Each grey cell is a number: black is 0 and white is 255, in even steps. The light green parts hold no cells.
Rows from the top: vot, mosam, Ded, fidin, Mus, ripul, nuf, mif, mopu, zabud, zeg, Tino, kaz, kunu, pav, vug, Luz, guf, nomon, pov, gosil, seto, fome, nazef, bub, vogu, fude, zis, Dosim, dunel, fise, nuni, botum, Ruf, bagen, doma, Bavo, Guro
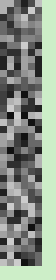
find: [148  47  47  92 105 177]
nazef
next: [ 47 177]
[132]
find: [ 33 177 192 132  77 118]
zis

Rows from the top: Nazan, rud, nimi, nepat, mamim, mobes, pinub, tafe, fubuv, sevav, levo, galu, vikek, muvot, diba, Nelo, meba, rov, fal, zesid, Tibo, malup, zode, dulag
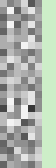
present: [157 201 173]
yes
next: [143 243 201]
[215]

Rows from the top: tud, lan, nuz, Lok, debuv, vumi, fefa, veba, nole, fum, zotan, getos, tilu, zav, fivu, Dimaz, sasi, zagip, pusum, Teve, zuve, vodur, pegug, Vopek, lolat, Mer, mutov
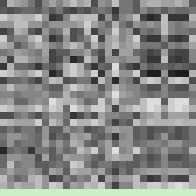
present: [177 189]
yes
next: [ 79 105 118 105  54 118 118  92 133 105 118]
[92]
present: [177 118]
yes
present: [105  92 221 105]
yes
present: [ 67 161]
yes
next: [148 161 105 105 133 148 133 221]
[189]

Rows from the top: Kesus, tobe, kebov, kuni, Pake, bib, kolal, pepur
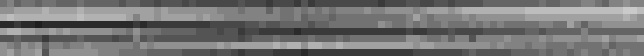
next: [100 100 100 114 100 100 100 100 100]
[84]
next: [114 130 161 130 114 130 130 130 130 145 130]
[145]

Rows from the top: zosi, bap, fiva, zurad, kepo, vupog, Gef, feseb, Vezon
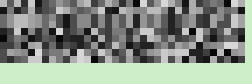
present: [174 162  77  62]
yes
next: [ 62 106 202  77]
[174]

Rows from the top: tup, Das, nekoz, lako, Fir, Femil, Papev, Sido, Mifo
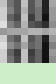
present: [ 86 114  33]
yes
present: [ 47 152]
no
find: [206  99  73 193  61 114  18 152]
nekoz
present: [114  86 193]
yes
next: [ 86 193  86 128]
[33]
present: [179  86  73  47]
yes
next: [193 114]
[86]

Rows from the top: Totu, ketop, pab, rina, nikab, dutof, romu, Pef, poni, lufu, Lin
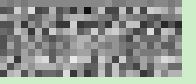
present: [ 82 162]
yes
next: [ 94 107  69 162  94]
[162]
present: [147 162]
yes
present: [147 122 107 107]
yes
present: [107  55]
yes
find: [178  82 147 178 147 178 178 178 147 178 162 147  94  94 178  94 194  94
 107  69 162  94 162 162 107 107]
lufu
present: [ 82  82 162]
yes

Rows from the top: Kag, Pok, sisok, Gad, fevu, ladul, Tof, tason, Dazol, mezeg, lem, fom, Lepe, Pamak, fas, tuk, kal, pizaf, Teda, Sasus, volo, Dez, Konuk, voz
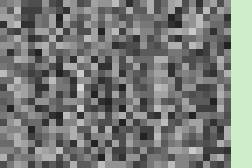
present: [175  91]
yes
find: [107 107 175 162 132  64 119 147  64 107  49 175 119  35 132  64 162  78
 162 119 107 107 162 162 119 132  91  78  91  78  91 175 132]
Pamak
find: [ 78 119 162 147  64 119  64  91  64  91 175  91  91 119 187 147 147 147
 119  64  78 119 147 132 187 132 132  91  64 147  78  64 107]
voz

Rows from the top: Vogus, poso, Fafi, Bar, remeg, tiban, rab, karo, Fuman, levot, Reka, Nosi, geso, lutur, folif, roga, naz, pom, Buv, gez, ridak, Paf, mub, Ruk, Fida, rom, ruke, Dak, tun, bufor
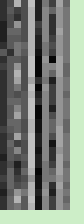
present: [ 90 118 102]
yes
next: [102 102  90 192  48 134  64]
[148]
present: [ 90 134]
yes
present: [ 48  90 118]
yes
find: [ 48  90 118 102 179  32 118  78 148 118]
rab
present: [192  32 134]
yes

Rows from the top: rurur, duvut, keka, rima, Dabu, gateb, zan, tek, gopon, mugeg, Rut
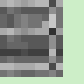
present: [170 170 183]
yes
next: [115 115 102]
[199]
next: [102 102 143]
[102]

